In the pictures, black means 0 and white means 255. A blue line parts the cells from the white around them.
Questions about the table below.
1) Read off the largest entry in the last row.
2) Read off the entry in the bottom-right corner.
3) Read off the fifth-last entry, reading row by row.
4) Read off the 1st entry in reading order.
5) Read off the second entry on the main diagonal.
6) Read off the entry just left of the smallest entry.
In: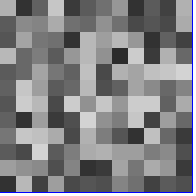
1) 184
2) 79
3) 132
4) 177
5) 138
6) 145

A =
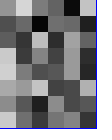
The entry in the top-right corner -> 195
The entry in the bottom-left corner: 202
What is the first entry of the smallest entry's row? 79
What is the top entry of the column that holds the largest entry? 214
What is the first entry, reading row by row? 148
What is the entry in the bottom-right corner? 53
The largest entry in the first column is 208
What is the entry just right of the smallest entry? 111
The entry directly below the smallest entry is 189
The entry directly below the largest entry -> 105
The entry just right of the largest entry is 124
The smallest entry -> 5

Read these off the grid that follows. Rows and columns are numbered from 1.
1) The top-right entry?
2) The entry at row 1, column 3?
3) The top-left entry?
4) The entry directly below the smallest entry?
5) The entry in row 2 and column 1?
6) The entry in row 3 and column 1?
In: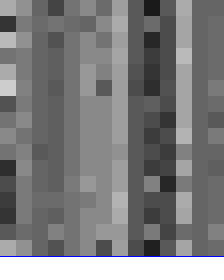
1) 101
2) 101
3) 171
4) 107
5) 52
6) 186

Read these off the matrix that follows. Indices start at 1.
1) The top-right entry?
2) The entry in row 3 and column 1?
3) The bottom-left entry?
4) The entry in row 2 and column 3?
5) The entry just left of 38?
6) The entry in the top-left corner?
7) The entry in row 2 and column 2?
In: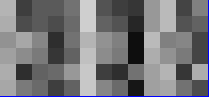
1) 128
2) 146
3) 167
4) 90
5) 83
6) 180
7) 76

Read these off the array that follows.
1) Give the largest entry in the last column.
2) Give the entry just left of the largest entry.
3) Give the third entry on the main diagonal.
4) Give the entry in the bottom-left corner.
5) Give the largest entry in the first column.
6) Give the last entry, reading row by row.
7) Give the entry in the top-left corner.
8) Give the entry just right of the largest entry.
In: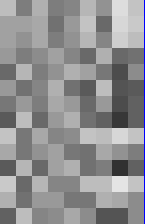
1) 201
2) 189
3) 168
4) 97
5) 201
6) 140
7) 189
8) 195

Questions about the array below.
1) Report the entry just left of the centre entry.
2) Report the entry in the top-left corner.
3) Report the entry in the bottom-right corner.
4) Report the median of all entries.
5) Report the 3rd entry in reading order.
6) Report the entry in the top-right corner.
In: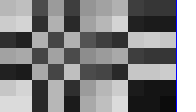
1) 75
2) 183
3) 12
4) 149
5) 75
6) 54

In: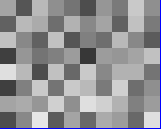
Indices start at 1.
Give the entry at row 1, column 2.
85
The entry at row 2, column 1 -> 97
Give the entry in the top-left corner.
164
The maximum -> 230
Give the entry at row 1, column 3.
185
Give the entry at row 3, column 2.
136
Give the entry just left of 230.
136
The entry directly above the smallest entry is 128
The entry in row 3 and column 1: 193
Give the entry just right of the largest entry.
91
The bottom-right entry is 223
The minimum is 55
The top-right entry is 143
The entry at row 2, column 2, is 185
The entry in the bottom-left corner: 77
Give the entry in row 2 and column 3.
171
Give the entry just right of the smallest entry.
156
